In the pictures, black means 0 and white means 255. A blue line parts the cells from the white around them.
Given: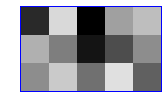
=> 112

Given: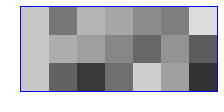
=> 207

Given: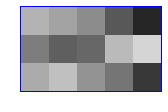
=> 147

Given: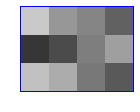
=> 172

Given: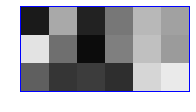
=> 46

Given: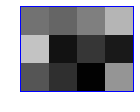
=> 47

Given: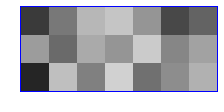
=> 112
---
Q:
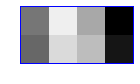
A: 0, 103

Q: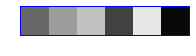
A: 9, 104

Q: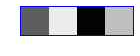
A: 191, 94

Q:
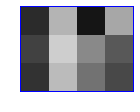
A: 167, 50

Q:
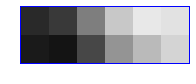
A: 226, 26

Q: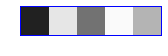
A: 180, 33

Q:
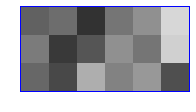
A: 215, 103

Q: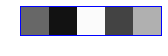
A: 176, 103

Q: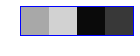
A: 56, 168

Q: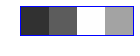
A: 163, 49
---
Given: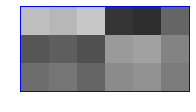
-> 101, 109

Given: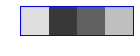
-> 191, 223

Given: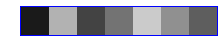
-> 94, 26

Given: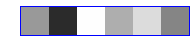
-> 133, 153

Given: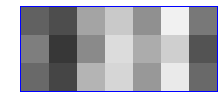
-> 120, 105

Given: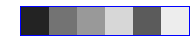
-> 237, 35

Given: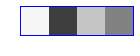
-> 130, 247

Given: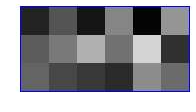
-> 149, 100
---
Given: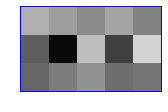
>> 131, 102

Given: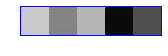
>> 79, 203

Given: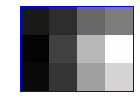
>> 125, 10

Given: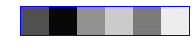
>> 237, 80

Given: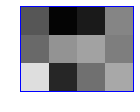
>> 133, 222

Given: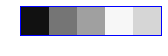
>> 214, 17
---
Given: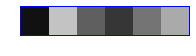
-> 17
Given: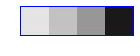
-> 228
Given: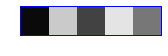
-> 10
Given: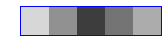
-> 215
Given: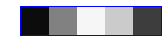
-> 12
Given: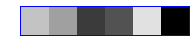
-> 195
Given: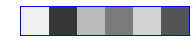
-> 240
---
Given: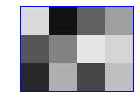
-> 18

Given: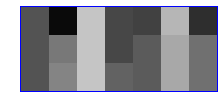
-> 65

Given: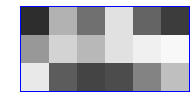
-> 225

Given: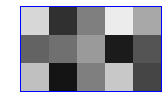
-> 127

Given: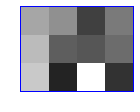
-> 144

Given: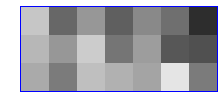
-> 137

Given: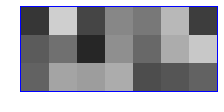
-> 120
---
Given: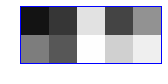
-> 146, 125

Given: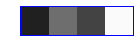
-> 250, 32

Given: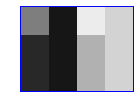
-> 211, 40

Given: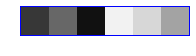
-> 163, 55

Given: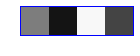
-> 68, 125

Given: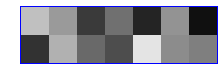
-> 16, 50

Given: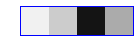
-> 171, 241

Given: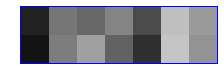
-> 154, 19

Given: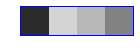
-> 130, 42

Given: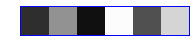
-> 213, 46
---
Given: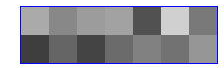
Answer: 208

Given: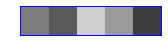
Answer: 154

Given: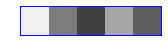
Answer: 166

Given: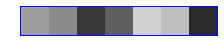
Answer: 191

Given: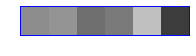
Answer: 192

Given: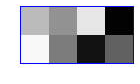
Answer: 230

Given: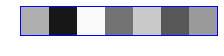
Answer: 87

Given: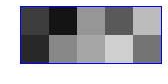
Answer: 89
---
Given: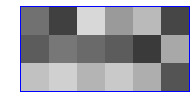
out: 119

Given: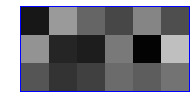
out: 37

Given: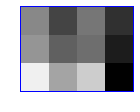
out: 96

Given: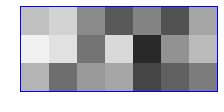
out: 225

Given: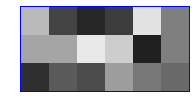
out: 165

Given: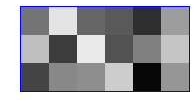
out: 60

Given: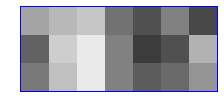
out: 206
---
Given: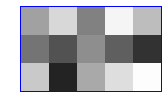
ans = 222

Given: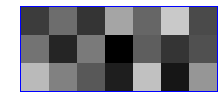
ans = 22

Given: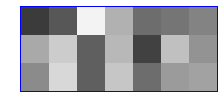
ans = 155

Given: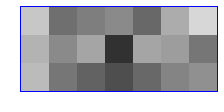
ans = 132

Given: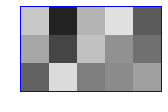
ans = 139

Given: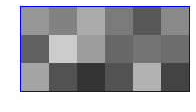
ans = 178

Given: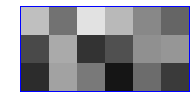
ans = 108
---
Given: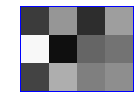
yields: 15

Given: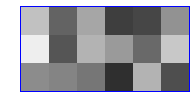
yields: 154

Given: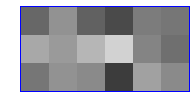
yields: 210

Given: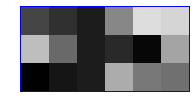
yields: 41

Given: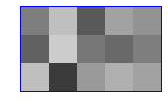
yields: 119

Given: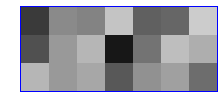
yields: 115

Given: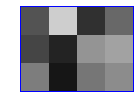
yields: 35

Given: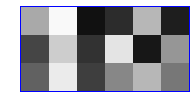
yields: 228
